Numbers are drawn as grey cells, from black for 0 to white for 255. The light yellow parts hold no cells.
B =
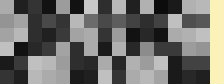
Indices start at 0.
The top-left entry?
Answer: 171
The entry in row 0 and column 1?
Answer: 32
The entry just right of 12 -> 26
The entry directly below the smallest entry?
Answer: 66
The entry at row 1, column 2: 46
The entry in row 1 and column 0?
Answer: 148
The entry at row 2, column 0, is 163
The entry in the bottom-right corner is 32
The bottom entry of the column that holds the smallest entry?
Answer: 163
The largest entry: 200
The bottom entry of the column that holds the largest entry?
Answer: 32
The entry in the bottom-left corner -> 52
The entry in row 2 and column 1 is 184
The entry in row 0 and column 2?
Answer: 52
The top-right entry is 184
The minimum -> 12
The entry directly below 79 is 177

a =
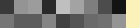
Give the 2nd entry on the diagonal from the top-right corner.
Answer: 112
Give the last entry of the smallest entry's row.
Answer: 19
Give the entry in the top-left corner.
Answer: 57
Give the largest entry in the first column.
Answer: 118
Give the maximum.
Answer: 191

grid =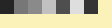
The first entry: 37
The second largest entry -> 193

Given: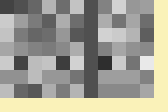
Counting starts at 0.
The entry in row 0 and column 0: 67
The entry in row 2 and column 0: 195
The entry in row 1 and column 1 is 158
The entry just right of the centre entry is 80
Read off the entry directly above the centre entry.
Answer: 87
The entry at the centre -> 173
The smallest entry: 46
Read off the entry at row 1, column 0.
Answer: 203
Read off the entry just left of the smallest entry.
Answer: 80
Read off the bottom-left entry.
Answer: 188
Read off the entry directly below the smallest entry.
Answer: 158
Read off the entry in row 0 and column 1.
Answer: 80
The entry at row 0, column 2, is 102
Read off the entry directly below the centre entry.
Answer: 210
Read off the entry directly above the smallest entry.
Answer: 130
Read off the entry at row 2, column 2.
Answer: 102
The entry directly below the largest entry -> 130
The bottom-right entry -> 166
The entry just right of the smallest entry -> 203
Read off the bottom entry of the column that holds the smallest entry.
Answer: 137
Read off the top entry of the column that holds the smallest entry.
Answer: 130

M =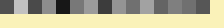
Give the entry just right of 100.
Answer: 127
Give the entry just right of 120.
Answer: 155

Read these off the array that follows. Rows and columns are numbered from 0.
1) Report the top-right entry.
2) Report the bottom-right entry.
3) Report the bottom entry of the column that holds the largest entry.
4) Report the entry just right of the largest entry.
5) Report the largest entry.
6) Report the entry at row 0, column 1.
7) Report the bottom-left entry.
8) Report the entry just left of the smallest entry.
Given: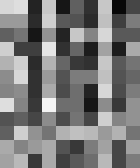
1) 70
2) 124
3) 170
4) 110
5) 244
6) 222
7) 162
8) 199

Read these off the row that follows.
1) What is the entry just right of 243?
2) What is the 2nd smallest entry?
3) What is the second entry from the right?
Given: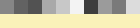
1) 61
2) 82
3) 122

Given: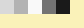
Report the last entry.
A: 26
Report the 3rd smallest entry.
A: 179
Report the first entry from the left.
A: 217

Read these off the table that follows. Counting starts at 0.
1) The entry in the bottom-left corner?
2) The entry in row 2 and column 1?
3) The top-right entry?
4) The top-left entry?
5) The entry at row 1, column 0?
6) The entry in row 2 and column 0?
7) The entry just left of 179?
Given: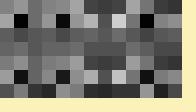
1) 81
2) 73
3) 52
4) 130
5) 164
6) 93
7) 149

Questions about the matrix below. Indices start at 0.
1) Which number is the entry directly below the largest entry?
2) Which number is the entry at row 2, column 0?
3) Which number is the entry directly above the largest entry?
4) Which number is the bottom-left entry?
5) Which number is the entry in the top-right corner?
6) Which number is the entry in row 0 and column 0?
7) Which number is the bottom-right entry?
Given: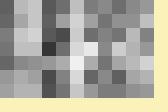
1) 216
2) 124
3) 216
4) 160
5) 152
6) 96
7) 152

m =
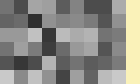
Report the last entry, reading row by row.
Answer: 201
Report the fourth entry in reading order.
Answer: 159
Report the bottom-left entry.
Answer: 201
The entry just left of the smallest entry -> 107
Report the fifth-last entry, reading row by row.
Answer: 68
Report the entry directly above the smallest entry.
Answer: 165
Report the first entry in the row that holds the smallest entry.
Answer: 100
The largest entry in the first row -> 171
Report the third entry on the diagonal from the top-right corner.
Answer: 179
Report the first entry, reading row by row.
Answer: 115
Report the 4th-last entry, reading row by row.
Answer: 159
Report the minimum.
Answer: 47
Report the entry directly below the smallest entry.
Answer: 193
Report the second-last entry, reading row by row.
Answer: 187

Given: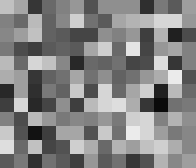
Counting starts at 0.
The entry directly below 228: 69
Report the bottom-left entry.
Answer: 90
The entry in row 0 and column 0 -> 193
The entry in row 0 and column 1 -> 166
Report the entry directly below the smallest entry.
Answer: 129
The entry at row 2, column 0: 135
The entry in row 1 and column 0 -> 129
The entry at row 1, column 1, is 105
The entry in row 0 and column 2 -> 54
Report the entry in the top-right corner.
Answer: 158
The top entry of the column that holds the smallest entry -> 121
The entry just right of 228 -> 69
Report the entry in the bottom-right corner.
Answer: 158
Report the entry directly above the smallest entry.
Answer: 32

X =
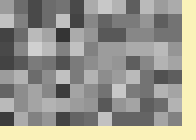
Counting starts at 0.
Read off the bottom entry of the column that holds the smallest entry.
67
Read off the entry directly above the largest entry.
186
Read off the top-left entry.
156
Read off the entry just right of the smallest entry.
171
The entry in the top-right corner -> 171
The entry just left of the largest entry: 135
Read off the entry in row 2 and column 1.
108
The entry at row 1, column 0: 193
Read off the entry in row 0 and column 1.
108
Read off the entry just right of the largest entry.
186
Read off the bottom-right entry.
129
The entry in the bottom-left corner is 60
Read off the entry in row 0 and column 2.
73
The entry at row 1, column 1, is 129
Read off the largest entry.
208
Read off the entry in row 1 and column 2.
73
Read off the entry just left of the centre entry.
123
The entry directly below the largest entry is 123
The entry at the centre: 141
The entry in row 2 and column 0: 67
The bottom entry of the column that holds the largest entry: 129
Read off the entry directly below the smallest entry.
129
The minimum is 52
